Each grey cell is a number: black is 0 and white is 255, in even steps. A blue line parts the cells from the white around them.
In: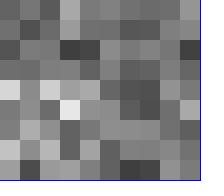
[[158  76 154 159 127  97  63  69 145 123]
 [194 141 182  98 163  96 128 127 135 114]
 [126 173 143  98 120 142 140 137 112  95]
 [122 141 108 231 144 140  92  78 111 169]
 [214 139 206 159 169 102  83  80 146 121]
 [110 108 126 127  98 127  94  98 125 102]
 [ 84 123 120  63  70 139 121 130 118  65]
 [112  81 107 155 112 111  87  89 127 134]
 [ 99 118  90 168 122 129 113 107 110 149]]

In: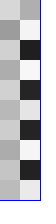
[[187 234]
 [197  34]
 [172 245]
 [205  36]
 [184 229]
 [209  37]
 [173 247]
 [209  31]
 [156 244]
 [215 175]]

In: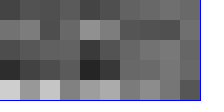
[[206 152 197 129 157 171 123 140 118  86]
 [ 45  66  77  90  37  56 104 106 118 104]
 [ 77  87  96  98  58  83 102 114 120 102]
 [114 124  78 104 144 125  85  82  80 111]
 [ 68  82  79  90  68  79  98 104 111 105]]

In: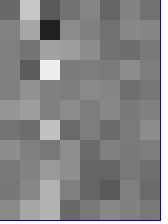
[[137 165 178 105 120 135 129 120]
 [119 135 178 127 101  89 127 106]
 [121 131 153 143 101 101 120 112]
 [141 127 120 142 107 128 122 125]
 [116 109 193 106 125 107 123 140]
 [149 157 128 139 125 135 122 128]
 [127 145 129 125 137 133 111 118]
 [129  92 238 124 125 123 140 126]
 [128 116 162 157 140 114 109 121]
 [130 166  33 139 127 113 136 133]
 [105 198  89 113 133 102 131 114]]

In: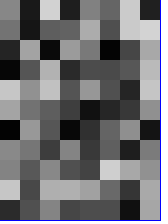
[[ 43  80 132  70  77  77  16 166]
 [198  72 175 176 161 105  53 169]
 [131  88 136  80  67 207 168 145]
 [137 118  61 132  57  95  30 123]
 [  3 152  86   8  48 100 143  20]
 [164 114  94  62  17  38  56 144]
 [198 145 193  84 151  80  37 197]
 [  6  85 178  42  76  74  87 186]
 [ 36 163  10 155 121   4  70 168]
 [115  21  94  98 172  79 202 211]
 [135  25 210  30 129 101 203  32]]

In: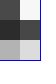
[[179 220]
 [ 44  71]
 [ 73 247]]

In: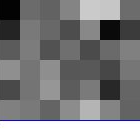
[[128 121 100 140 180 132  99]
 [ 73 116 150  92 122  40 101]
 [143 117 142  87  88  71 118]
 [ 91 124  82 111  75 106 128]
 [ 36 121 104  77 136  10  59]
 [  3 107  98 132 202 198 108]]

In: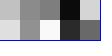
[[223 145 249  42 105]
 [193 139 126  11 213]]
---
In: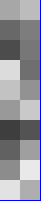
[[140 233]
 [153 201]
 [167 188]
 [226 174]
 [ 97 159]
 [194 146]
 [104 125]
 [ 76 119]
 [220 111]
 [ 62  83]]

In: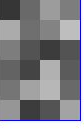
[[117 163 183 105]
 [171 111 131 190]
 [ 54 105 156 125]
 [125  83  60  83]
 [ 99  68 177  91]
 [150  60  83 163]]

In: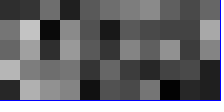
[[117 195  10 138  81  24  89  73  67  67 168]
 [ 39 176 145 132  17  81  73 117   3  39  31]
 [102 160  46 153  89  52 132  95 145  60 132]
 [182 125 110 117  52 102  60  39  67  73  31]
 [ 46  52 110  31  89 110 125 138  95  73 102]]

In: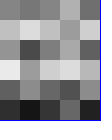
[[192 220 192 156 207]
 [234 156 207 220 184]
 [ 96 140 103  81 140]
 [133 119 133 177 111]
 [148  74 126 169  96]
 [ 47  21  53 103  33]]

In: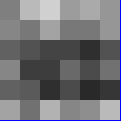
[[127 186 208 156 170 150]
 [134 120 163 120 120 150]
 [163 113 178 134 142 186]
 [ 97  90  47  75  41  54]
 [ 97  82  68  68  47  82]
 [134  61  61 105  75 113]]

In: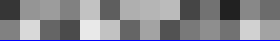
[[129 217 101  75 233 194 101 163  82 121 142 114 209 163]
 [ 54 149 156 129 194  94 175 181 187  69 114  33 136 108]]
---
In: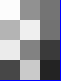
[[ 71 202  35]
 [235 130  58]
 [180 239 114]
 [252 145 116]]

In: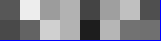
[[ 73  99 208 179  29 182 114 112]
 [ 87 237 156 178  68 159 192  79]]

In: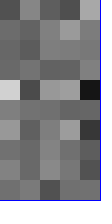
[[112 122  81 112 113]
 [130 105 137 119  82]
 [113 105 131 112  93]
 [152  96 126 156  55]
 [127 114 112 101 102]
 [209  75 152 158  21]
 [105 115  98  99 128]
 [103  92 126 124 120]
 [108  99 128 154 124]
 [ 81 134  94  79 168]]

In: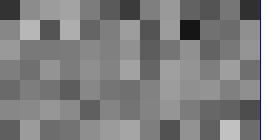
[[ 95 155 109 115 142 155 165 126  82 146  97 193 108]
 [135 137 150 138  96 132 116 131 149 124 103  98  77]
 [106 125 115  93 135 117 112 130 156 144 147 128 143]
 [126 112 147 124 143 131 162 101 159 148 126 158 111]
 [153 121 121 123 136 128 145  93 117 144  99 120 148]
 [135 183  84 174 101 126 157  84 156  21 113 108 143]
 [ 51 140 156 163 124  90  59 127 153  98  84 118  48]]

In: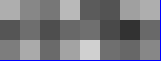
[[125 170 106 163 208 111 103 135]
 [ 85 110  78 104 111  73  50 105]
 [174 135 119 185  91  83 160 174]]

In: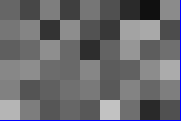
[[181 125  86 102  88 194 111  41  80]
 [129  84  96 112 121  89 131 103 126]
 [135 141 108 105 134  92  97 140 171]
 [ 95 106 142 105  45  99 150  93 111]
 [118 132  51 141  82  56 163 169  76]
 [102  71 126  63 118  80  42  16 139]]

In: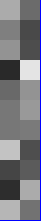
[[182 114]
 [ 45 171]
 [ 69  91]
 [195  78]
 [119 122]
 [119 153]
 [105 147]
 [ 41 228]
 [147  77]
 [127  73]
 [171 107]]

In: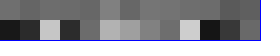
[[ 24  43 198  44 108 178 159 129 110 206  21  56 105]
 [111 101 109 107 103 128 103 117 115 110 108  90  95]]
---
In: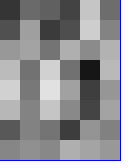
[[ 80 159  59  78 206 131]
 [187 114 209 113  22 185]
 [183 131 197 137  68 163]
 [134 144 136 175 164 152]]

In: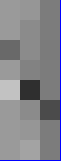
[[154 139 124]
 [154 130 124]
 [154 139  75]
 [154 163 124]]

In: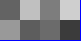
[[153  93 107  59]]

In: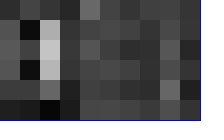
[[ 82  12 174  52  67  72  65  52  72  54]
 [ 84  14 182  53  68  72  64  49  75  52]
 [ 31  26   7  27  70  71  66  58  78  51]]

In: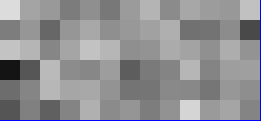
[[125 150 103 150 168 143 152 161 175 113 115 140  73]
 [ 20  86 186 140 135 157  93 122 132 182 132 158 159]
 [ 85 128  96 132 176 139 149 125 146 213 154 165 132]]

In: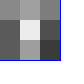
[[ 90 236  79]]

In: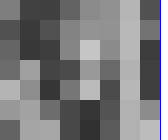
[[ 81  58  81 131 147 146 184 114]
 [108 159  68  75 153 105 178  64]
 [152 162 109  72  54  83 177 140]]
